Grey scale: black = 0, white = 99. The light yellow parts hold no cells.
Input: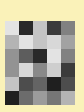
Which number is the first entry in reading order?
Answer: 88
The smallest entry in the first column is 12
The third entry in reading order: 76
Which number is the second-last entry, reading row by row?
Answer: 46
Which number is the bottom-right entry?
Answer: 70
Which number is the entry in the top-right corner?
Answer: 50

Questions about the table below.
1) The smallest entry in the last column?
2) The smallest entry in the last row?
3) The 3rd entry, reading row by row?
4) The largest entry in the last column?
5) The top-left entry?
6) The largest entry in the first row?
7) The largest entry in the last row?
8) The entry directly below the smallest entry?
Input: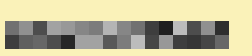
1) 18
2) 15
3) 30
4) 40
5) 44
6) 73
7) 73
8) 59

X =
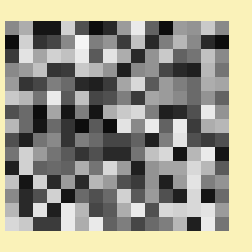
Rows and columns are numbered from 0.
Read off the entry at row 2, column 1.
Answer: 88
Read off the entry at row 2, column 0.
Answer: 23
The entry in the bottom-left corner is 84
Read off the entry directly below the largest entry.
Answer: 91
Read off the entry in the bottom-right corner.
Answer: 45
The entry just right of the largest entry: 49
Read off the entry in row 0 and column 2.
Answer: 8
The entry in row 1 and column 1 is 81
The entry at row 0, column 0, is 53
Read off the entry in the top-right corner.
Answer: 53
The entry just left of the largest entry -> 53
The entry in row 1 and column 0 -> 5
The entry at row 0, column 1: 67
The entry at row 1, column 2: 20
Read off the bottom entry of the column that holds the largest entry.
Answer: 67

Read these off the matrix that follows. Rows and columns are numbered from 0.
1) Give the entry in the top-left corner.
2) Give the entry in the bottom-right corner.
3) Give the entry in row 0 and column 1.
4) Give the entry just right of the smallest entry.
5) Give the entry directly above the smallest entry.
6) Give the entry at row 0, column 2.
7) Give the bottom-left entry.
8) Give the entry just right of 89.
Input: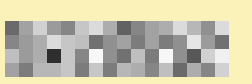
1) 41
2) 81
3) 63
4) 77
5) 85
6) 81
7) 63
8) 60

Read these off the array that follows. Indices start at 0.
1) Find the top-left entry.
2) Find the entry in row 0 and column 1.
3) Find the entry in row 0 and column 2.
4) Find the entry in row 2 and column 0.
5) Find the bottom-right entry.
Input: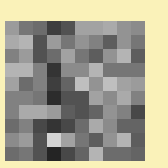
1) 60
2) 46
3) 42
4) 50
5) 39

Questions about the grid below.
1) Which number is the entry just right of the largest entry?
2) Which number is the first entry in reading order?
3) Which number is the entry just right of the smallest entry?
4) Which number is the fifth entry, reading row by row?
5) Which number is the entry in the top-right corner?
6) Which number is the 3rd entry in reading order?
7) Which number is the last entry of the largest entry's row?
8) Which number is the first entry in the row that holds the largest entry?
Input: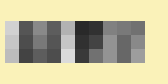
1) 22
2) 81
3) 19
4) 69
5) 44
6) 53
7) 61
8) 73

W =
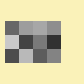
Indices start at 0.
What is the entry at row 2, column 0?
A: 30
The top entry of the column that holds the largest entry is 40
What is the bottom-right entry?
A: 51
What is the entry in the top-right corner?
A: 55

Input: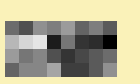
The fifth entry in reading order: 60
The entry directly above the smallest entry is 35
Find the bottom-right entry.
56
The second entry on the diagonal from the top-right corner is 17
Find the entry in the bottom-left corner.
39
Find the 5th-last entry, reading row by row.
64
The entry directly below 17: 35
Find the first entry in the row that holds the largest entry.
71
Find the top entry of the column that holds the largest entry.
56
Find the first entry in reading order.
42

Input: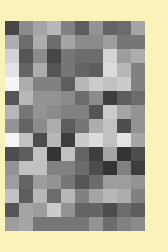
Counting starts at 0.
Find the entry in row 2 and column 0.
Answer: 82
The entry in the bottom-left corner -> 61
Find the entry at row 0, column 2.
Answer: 64
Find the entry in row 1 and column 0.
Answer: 67
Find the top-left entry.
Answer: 27
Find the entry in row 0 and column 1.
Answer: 54
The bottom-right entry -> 54
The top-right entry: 64
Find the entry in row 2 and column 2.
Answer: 54
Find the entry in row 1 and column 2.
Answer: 67
